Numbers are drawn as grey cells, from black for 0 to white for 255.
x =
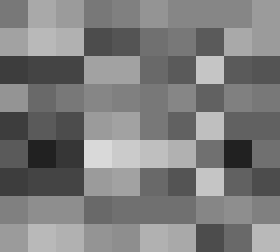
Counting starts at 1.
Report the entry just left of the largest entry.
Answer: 54
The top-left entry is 120
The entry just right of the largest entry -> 203
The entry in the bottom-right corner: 185
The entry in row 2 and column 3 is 177
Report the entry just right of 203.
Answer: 191
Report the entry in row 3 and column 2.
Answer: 68
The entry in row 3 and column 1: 61
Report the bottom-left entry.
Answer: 155
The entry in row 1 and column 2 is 169
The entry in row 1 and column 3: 155
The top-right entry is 155
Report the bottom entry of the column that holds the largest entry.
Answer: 148
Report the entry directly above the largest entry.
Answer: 155
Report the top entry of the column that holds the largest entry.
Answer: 120

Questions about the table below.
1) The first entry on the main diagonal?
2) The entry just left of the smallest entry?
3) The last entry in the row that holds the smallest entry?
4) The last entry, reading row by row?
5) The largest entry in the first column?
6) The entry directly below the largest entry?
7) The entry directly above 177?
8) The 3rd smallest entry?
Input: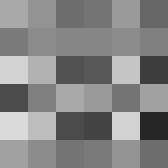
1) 169
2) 210
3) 38
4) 109
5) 218
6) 161
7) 140
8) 67

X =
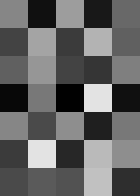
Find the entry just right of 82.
193
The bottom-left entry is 74
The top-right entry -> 104
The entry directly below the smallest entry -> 142
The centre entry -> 1
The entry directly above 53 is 179
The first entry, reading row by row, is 134
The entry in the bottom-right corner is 46
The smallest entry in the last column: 16
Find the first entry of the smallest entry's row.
8

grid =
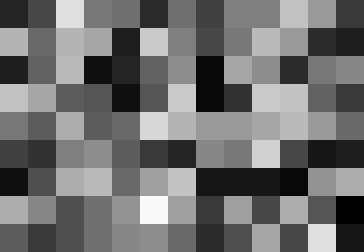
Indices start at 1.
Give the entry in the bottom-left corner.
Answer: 92
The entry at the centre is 180
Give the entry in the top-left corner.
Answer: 36
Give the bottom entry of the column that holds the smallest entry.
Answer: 22
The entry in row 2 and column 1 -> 180
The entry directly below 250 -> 141
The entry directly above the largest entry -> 159
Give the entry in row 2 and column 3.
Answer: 180
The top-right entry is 57
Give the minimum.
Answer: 0
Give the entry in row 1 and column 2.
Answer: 71
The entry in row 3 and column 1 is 30
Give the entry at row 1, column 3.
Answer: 223
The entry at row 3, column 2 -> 98

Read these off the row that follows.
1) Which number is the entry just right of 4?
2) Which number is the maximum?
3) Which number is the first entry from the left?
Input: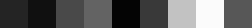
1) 57
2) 251
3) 36

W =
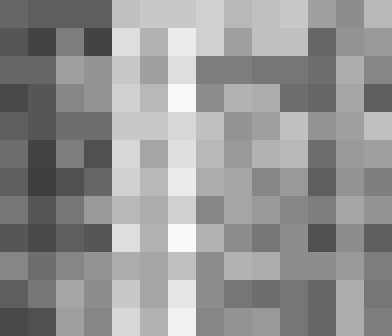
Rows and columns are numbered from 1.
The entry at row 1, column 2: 94
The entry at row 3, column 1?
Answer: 102
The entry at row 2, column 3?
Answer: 126
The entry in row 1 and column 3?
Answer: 94
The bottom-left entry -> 73
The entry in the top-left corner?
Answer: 102
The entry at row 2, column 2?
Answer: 67
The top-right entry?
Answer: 184
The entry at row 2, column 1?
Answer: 86
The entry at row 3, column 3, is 159
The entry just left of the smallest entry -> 94
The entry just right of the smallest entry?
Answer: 80
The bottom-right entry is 126
